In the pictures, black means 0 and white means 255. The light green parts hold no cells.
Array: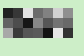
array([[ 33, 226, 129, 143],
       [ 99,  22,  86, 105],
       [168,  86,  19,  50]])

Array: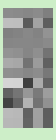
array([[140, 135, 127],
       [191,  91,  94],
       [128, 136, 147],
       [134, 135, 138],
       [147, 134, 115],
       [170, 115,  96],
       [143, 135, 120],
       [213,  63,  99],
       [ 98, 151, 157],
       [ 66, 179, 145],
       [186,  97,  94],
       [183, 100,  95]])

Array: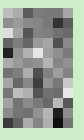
array([[189,  92, 121, 166],
       [142, 138, 121,  93],
       [222,  86, 127, 106],
       [100, 103, 166, 137],
       [ 33, 178, 159, 123],
       [171, 139, 180, 145],
       [115, 174, 129, 131],
       [166, 136, 146, 200],
       [119, 176, 113, 232],
       [162, 139, 105,  88],
       [138, 113, 181, 142],
       [ 59, 172, 175, 117]])

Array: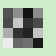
array([[ 82,  18],
       [ 74,  51],
       [174,  35],
       [236, 113]])

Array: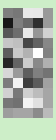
array([[126, 232, 153],
       [ 23, 105, 154],
       [ 87, 233, 209],
       [198,  70, 135],
       [ 93, 178, 130],
       [ 37, 204, 176],
       [215,  94, 115],
       [124,  62, 161],
       [209, 207, 166],
       [119, 243, 166],
       [157, 165, 186]])

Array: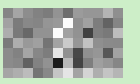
array([[133, 141, 124, 110, 150, 180],
       [162, 136, 149, 252, 161,  99],
       [173, 104, 146, 161,  65, 121],
       [122, 153, 116, 202, 194, 138],
       [139, 165, 125, 145, 144,  87],
       [139,  97, 146, 184, 126, 150],
       [165, 188, 136, 229, 212, 196]])

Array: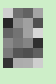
array([[207,  98],
       [ 39, 160],
       [ 99, 161],
       [136, 132],
       [122,  79],
       [ 50, 174]])

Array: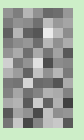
array([[147, 182, 105, 151],
       [124, 140, 189, 165],
       [ 96,  98, 235, 141],
       [124, 151, 183, 172],
       [147, 111, 118,  88],
       [208, 147,  77, 134],
       [178,  99, 145, 122],
       [121, 214, 111, 171],
       [129, 114, 178, 130],
       [169,  90,  99,  64],
       [ 88, 146, 193, 149],
       [117,  71, 191,  88]])

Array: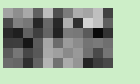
array([[162, 169, 189, 123, 164,  65],
       [ 74, 119, 104, 176, 212,  95],
       [ 41,  97, 100, 123,  90,  50],
       [ 61,  22, 166, 155, 116, 111],
       [ 90,  71, 169, 138, 113, 117],
       [107,  47, 180, 171,  36,  72]])
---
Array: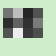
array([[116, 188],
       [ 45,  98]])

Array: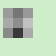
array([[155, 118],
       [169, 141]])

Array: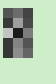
array([[ 85, 108],
       [ 57, 158]])

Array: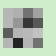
array([[182, 175],
       [183, 150]])

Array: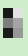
array([[ 24, 226],
       [125, 164]])

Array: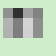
array([[144,  48],
       [179, 126]])

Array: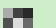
array([[171,  66],
       [ 80, 221]])
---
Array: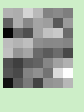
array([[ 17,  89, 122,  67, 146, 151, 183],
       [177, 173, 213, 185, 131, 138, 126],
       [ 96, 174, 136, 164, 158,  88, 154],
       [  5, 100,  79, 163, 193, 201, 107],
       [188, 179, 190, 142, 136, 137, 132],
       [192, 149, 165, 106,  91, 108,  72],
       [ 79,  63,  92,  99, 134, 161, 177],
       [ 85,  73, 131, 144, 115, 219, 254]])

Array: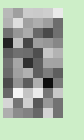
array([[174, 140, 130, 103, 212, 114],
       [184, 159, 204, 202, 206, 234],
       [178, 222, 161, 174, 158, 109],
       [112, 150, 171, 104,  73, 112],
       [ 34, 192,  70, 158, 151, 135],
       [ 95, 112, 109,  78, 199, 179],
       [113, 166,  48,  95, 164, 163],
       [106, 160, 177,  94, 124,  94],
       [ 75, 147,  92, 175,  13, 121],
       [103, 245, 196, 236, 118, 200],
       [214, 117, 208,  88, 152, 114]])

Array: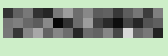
array([[119,  54, 134, 168,  99, 134, 109,  38, 108,  99, 134,  71, 217,
        103, 120,  34],
       [ 51,  98, 120,  50,  37, 120, 157, 109, 136,  92,  97,  56,  93,
        118,  60, 127],
       [117, 127, 104,  92, 137,   7,  48, 108, 157,  66,  42,  13,  69,
         37,  83,  95]])

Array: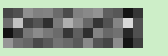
array([[149, 112, 102,  73,  89, 115, 105,  89, 137,  84,  69, 140,  20,
         62],
       [ 70,  81, 143, 128, 131, 107,  75, 129, 137, 147,  95,  87,  20,
         53],
       [109, 195,  66,  84,  47, 123, 176, 141, 103,  52,  82, 133, 217,
         80],
       [ 18,  60, 119, 139, 120, 107,  54,  95,  46, 131, 104, 113,  39,
         80]])

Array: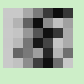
array([[201, 193, 141,  62,  15, 110, 200],
       [201, 201, 168, 123,  58,  13,  54],
       [200, 179,  97,  13, 140, 192, 160],
       [201, 196, 151,  85,  16,  55, 170],
       [200, 185, 118,  23,  68, 196, 171],
       [201, 102, 121, 158,  39, 181, 111]])

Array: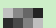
array([[ 43,  73, 129, 190],
       [192, 136, 102,  36]])

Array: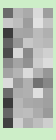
array([[ 65, 207, 174, 190, 206],
       [106, 181, 170, 218, 158],
       [200, 189, 157, 225, 195],
       [ 59, 166, 164, 187, 176],
       [ 98, 149, 199, 189, 184],
       [ 75, 216, 138, 197, 208],
       [138, 164, 145, 204, 220],
       [163, 180, 219, 177, 151],
       [219, 153, 176, 113, 135],
       [107, 173, 176, 223, 162],
       [ 58, 183, 169, 166, 160],
       [101, 186, 189, 172, 154]])
